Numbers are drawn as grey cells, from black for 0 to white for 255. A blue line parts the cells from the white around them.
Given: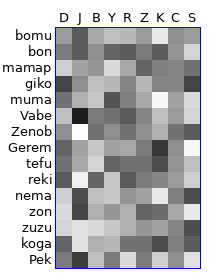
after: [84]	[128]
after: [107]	[168]
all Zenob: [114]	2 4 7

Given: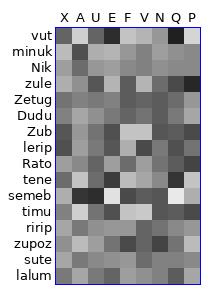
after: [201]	[86]
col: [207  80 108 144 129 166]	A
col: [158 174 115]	X

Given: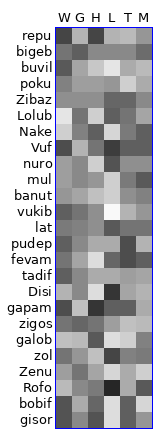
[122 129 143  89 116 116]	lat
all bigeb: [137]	2 3 4
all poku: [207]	4
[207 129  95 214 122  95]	Nake
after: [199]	[229]
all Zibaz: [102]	3 4

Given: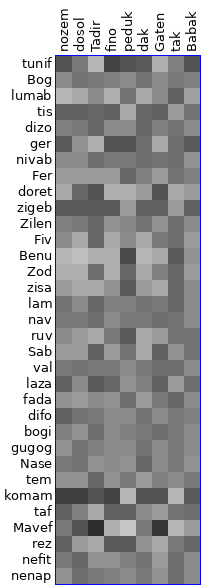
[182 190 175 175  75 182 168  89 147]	Benu
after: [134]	[115]
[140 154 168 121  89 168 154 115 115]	ruv
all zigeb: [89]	0 1 2 3
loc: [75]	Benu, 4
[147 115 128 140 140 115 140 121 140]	gugog
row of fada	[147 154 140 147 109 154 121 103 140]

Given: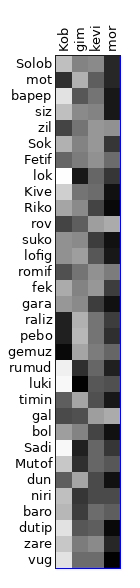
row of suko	[145 138  61  17]
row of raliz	[ 32 177 116  61]
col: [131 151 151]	kevi

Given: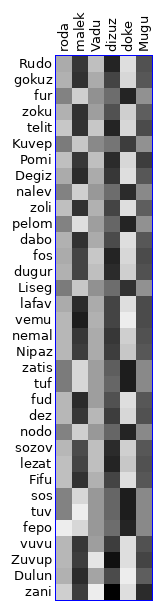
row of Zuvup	[183  61 229  16 222  68]
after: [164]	[75]
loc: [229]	Zuvup, 2

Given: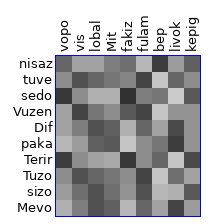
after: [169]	[55]
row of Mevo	[175 126  81  95 183 102 162  68 155]
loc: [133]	tuve, 4

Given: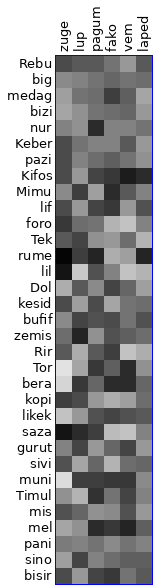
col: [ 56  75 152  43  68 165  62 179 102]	lup
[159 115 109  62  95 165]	medag
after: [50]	[115]
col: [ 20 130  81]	zuge
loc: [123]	pani, 0
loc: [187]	saza, 3
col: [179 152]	fako

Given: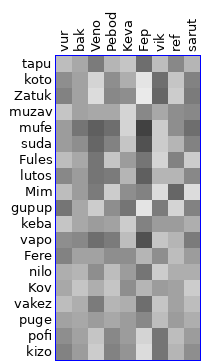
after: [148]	[220]
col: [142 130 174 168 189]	vur

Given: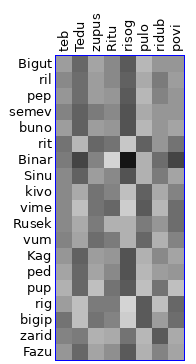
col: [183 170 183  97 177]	pulo
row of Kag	[150  97 157 150  83 177 137 164]
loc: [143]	Fazu, 3
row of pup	[177 103 191 115  90 191 115 191]

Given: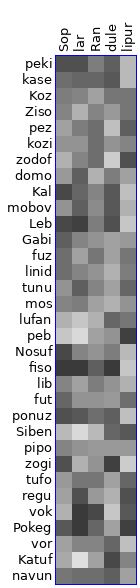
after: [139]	[88]
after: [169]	[223]
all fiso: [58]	0 1 3

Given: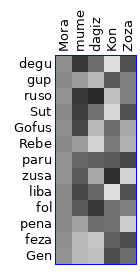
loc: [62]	Sut, 1
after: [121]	[177]
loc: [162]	pena, 1

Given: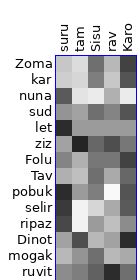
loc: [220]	Zoma, 1
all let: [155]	1 2 3 4
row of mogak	[184 148 111 184 170]

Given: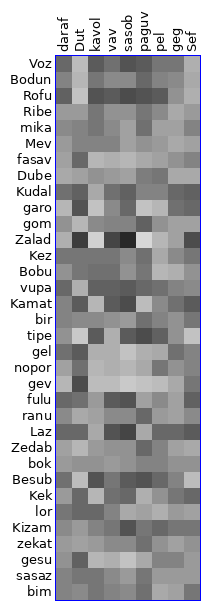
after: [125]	[118]
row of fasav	[161 104 182 175 182 169 161 146 131]

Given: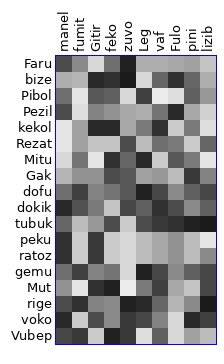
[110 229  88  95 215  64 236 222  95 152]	Pibol
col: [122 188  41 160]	Leg
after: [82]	[122]

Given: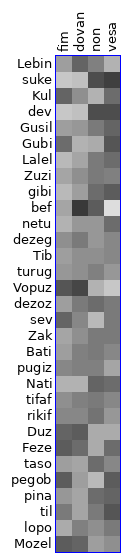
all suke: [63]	3
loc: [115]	rikif, 2
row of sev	[100 135 185 122]
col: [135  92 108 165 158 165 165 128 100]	dovan

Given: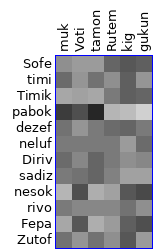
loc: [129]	sadiz, 3
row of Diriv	[107 135 101 122 143 135]
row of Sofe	[143 155 155 101  87  95]

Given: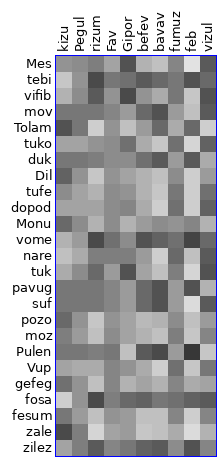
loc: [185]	pozo, 5
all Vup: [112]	7

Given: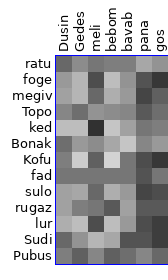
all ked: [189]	0 1
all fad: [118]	0 1 2 3 4 6
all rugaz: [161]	0 4

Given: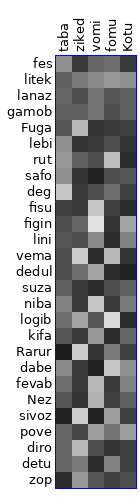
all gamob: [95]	0 1 4
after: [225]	[51]
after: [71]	[157]
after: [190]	[43]

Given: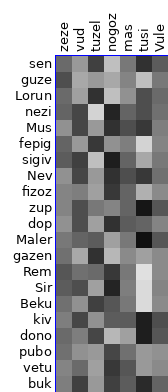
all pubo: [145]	1 6
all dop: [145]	0

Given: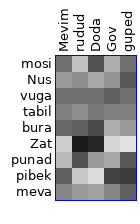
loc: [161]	meva, 2
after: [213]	[226]
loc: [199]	pibek, 1
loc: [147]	Nus, 3
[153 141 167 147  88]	Nus
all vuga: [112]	0 1 2 4
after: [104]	[96]

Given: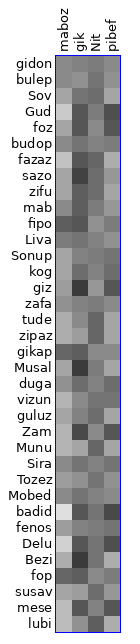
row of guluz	[165 130 109 165]
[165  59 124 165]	Musal

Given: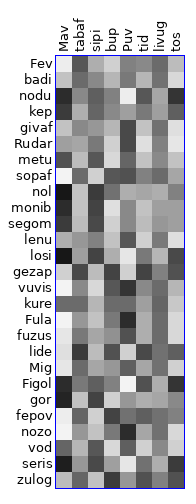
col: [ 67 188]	sipi
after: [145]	[81]
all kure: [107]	0 1 3 4
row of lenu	[174 151 129 194  87 208 121 223]
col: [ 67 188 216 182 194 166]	sipi
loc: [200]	kure, 7

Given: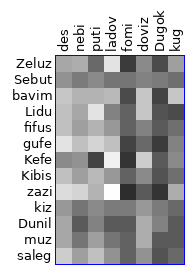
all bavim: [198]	0 5 7
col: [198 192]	des
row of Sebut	[146 123 138 117 117 130 123 111]
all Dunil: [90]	1 3 4 7

